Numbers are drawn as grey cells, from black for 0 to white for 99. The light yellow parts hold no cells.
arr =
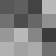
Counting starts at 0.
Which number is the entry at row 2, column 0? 59
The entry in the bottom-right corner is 44
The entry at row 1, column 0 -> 44
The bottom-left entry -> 69
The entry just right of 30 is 40

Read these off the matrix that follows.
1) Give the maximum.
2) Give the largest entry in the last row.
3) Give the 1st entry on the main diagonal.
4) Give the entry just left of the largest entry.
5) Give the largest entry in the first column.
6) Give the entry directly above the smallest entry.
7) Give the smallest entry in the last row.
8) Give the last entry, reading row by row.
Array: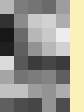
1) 92
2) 57
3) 71
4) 78
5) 85
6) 19
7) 27
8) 30

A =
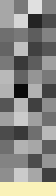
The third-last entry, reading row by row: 79
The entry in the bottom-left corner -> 55
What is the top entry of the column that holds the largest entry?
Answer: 87
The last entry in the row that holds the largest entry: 51
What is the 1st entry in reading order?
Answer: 65
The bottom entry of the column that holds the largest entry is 65
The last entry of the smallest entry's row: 25
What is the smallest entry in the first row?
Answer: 47
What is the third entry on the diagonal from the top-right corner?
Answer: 47
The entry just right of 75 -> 25
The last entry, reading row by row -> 25
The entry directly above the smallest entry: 39
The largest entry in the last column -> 72
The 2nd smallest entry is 14
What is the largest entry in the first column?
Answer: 72
